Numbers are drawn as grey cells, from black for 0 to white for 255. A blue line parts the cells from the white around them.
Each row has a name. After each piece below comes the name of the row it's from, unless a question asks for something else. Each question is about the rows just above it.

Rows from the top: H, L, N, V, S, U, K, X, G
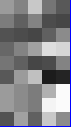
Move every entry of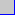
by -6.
[194]
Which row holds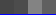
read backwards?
L
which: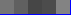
S
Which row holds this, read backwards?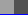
G
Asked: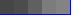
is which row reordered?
L
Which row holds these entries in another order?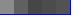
N

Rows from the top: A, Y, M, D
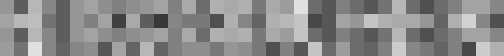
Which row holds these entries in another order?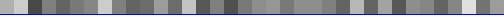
D
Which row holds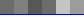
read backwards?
M

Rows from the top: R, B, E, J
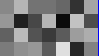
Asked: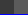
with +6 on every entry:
[64 97]
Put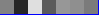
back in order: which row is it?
J
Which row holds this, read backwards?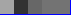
R
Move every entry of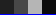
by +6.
[ 38  77 187  17]

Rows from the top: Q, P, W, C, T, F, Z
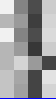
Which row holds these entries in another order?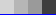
P
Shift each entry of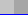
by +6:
[202 172]

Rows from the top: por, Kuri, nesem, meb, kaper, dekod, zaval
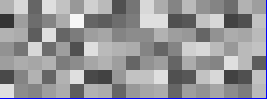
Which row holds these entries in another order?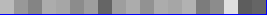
zaval
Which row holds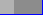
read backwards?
nesem
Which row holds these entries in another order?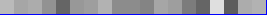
nesem
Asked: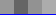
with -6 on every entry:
[146  95 140 166]
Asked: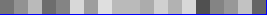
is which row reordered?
meb
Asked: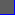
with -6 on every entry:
[87]

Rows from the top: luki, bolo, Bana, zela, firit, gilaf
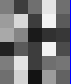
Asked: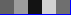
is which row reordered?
gilaf
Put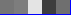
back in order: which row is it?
firit
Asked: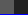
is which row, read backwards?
zela
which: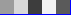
bolo

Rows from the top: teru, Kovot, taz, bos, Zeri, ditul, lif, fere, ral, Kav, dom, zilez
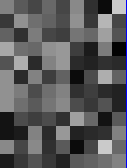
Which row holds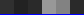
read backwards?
Zeri
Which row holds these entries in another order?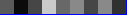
dom

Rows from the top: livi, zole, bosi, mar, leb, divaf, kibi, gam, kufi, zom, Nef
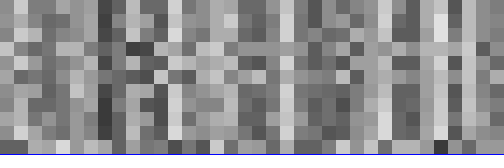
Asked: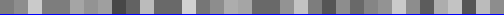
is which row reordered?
livi
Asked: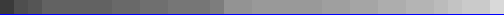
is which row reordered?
kufi
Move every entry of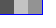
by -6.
[ 79 189 141]
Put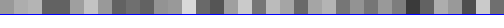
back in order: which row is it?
kufi
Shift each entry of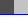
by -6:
[ 72 189]
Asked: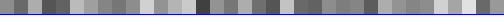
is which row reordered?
zole

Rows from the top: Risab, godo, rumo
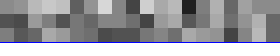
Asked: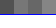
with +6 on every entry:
[ 88 125 109 139]
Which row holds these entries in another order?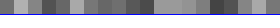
godo
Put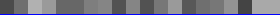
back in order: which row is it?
godo

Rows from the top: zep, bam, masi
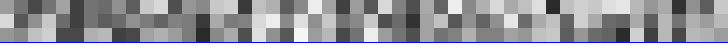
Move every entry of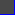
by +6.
[78]
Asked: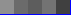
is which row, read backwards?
bam
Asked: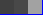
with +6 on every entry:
[ 70  78 168]
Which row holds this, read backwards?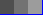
masi
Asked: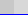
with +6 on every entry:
[206 222]
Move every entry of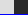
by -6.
[216  36]

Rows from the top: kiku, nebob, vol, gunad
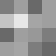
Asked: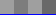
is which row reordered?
kiku
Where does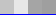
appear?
nebob
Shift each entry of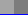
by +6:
[171 131]
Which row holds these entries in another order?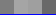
gunad
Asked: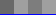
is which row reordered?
kiku

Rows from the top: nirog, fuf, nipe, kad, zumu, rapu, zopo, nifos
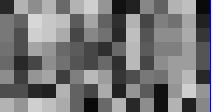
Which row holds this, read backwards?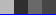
zumu
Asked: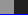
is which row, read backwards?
zopo
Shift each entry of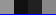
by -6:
[143  11  27 129]
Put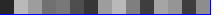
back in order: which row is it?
rapu
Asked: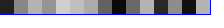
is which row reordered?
nifos
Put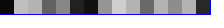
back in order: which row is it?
nirog

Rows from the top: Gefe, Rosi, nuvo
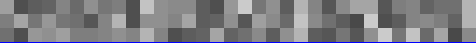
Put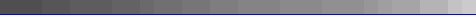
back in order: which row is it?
Gefe
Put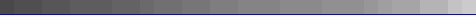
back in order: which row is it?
Rosi
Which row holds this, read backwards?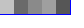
Rosi

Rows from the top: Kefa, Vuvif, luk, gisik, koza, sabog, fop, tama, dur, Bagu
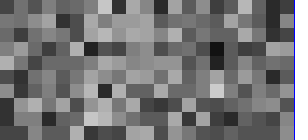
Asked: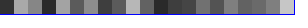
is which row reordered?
Kefa
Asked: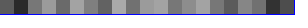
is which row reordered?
sabog
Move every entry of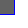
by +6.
[104]
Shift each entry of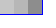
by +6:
[204 189 147]
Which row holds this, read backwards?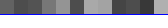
Bagu
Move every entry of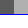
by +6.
[ 97 182]

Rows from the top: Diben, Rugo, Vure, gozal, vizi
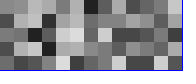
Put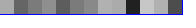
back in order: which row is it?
gozal
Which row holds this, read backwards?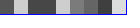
vizi
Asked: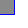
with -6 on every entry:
[131]

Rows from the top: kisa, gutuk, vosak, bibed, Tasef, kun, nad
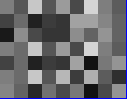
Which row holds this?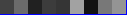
Tasef
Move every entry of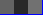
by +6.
[105  46 119]
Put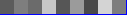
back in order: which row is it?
bibed
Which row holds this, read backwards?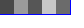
bibed

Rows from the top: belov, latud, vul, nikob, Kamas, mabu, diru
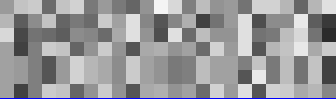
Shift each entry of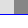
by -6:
[218 128]
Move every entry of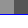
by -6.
[141  79]

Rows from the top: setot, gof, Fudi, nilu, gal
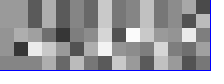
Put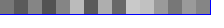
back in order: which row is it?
gal
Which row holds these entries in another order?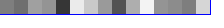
nilu
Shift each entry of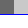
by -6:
[ 98 195]
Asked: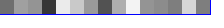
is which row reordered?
nilu
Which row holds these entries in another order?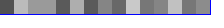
gof

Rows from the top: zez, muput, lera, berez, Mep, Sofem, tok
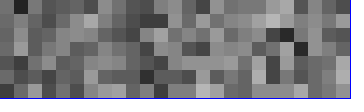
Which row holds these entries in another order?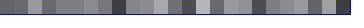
muput
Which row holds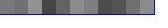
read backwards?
zez
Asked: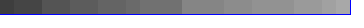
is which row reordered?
Mep
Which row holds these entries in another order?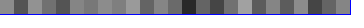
lera
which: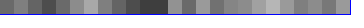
muput
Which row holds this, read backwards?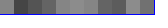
Mep
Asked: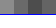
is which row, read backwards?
muput

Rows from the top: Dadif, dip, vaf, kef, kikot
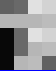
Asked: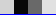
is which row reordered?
vaf
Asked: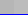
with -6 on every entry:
[176 182]
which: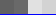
Dadif
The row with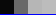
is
kef
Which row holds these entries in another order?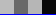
kef

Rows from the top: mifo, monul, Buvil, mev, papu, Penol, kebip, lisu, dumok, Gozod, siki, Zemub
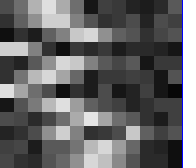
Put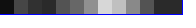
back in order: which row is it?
Zemub
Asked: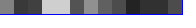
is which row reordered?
monul
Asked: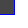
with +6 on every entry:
[76]
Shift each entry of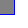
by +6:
[135]
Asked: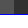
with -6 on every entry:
[77 43]
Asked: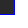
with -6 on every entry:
[36]
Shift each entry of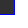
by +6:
[55]

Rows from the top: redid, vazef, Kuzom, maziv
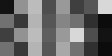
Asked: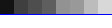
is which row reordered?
Kuzom
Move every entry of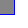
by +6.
[139]
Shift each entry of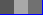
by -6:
[ 80 162 107]
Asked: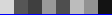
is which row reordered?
redid
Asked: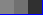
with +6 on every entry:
[139 119  54]
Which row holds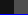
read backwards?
Kuzom
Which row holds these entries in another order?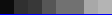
maziv

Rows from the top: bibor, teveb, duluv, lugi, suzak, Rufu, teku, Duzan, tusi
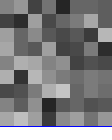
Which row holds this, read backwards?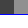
suzak
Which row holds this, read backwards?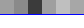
tusi
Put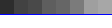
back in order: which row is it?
teveb

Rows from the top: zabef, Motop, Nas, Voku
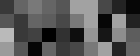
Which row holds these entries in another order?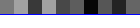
Motop
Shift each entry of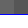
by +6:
[107  92]
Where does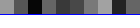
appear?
Voku
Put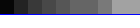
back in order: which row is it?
zabef
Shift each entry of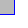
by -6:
[180]
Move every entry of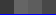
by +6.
[ 63 107  99  78]

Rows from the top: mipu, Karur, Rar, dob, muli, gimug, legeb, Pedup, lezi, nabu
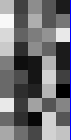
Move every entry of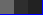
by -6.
[99 40 28]
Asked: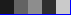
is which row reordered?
dob
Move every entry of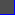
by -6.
[71]
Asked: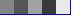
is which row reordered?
Pedup

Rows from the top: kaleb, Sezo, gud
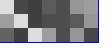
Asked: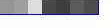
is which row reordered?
kaleb
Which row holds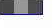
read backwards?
gud
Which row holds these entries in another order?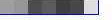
kaleb

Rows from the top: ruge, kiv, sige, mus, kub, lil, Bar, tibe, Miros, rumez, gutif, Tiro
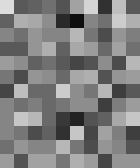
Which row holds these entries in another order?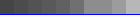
kub
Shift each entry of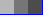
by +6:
[189 124  82]
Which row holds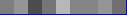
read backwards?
sige
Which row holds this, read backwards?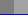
rumez
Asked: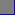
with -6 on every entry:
[120]
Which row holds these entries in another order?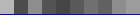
kub
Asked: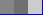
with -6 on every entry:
[127 106 198]

